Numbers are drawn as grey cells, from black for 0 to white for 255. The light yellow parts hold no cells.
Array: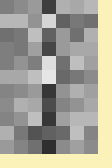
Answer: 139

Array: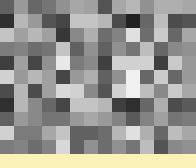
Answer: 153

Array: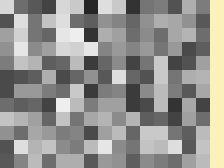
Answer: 109

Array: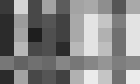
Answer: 212

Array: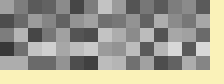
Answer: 125

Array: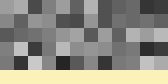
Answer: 171
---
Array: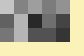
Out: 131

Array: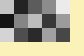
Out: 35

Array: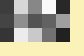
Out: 215

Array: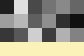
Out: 223

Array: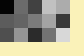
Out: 107

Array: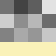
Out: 67

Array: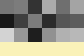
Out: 124

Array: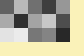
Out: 185

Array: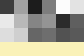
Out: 161
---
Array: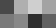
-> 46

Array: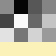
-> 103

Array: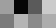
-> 138

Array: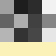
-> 65

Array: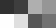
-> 86

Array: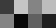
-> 96

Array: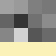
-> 113

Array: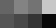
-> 52
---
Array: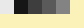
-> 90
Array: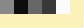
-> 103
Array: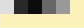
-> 103
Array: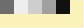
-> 160
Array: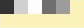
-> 156
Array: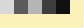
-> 91
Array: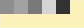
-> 142
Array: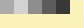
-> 142
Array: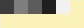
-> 92
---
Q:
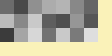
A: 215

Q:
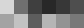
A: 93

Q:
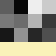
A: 38

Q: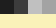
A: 192

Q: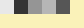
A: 149

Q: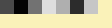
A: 114

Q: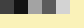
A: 163

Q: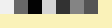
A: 3

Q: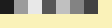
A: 232
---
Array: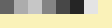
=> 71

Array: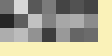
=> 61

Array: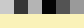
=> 54

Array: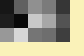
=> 23

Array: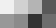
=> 88

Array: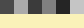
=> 59

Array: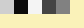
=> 68

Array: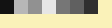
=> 47
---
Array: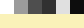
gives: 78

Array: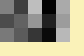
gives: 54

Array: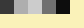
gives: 204

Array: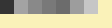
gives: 137

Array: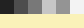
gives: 120

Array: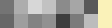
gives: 131

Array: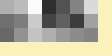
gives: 195
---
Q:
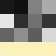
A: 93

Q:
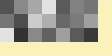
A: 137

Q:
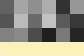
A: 76

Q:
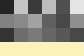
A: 122

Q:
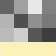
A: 86

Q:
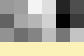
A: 132
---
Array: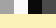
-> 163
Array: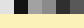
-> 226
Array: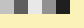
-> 194
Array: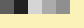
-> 94
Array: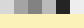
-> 216
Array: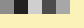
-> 140
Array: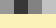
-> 152
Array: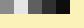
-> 138
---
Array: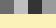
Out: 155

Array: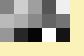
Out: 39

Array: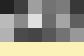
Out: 63

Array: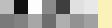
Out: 110

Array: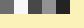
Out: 109

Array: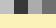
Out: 172

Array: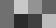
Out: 98

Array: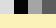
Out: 165

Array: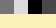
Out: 116
